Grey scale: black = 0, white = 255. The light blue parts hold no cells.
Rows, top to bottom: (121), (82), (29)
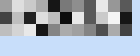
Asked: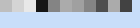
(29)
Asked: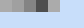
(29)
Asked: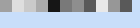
(121)
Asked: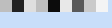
(82)
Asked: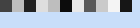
(82)

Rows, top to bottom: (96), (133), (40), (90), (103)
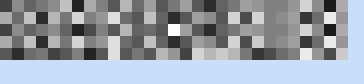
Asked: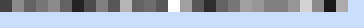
(40)
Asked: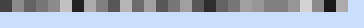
(96)
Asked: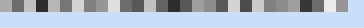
(90)
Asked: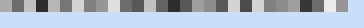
(133)
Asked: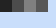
(40)

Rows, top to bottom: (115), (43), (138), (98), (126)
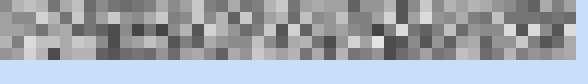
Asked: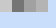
(43)
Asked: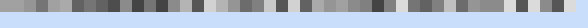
(138)
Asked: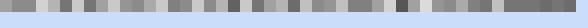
(43)

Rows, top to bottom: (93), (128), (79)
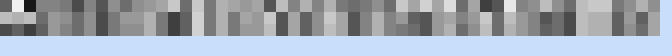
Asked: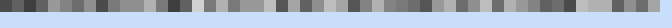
(79)
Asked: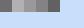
(79)

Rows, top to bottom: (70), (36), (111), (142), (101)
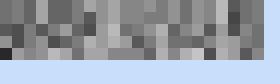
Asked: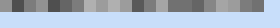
(142)

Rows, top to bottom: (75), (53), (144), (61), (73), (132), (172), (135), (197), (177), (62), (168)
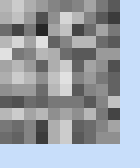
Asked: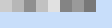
(172)
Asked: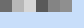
(135)
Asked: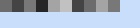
(144)
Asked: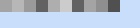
(132)
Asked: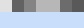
(61)

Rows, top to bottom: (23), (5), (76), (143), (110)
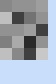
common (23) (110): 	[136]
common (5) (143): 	[146]
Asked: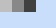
(110)
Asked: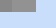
(23)
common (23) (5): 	[146]
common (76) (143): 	[146]

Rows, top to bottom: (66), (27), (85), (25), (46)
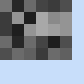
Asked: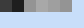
(85)
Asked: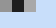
(27)
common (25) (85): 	[30]

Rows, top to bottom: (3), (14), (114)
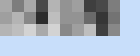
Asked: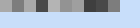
(3)
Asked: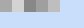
(114)
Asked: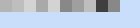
(114)

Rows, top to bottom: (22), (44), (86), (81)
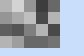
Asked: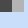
(44)
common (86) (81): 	[180]
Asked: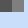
(86)
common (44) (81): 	[180]

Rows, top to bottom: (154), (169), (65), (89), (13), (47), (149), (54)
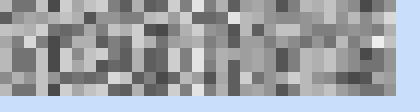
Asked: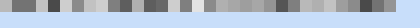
(13)
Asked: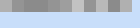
(169)

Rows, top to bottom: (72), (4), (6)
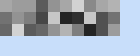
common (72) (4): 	[147]
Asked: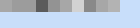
(72)
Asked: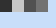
(4)
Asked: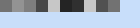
(4)

